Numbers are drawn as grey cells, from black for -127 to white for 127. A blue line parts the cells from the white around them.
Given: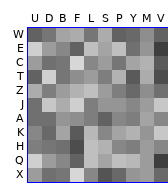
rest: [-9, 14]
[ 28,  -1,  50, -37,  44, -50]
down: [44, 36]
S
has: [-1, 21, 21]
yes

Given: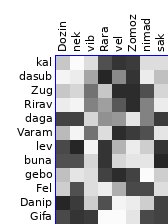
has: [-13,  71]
yes
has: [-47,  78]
no
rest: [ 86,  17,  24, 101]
[  2, -68]
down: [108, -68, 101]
sak

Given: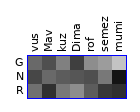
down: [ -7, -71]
semez
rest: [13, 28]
[67]

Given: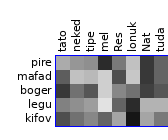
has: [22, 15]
yes
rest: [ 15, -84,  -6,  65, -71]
[-27]
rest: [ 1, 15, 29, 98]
[-27, -84,  51,  51]
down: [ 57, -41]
tipe

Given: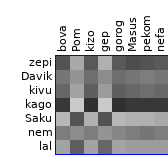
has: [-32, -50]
no
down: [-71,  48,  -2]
Masus
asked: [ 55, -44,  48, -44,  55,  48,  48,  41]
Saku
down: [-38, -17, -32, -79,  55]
gorog
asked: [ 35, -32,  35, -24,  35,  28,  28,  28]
lal

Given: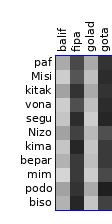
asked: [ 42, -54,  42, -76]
paf
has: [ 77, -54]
yes
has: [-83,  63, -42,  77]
no
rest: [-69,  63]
[-69]
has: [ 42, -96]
yes
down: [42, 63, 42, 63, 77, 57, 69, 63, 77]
golad

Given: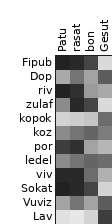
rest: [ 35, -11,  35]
[-34]
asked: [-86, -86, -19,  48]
viv
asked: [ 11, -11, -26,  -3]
koz
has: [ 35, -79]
no
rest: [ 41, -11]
[ 35, -34]
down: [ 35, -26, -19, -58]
bon

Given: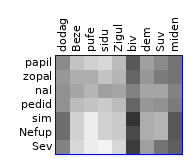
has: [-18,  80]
yes
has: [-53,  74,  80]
no
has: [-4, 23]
no

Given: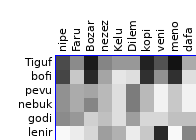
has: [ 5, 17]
no
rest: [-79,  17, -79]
[94]
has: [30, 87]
yes
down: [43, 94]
dafa
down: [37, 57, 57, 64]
nezez

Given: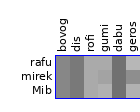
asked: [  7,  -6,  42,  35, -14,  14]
mirek
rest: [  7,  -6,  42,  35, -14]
[14]
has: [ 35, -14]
yes
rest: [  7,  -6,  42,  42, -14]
[55]
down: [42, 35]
gumi
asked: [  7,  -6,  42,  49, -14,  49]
Mib

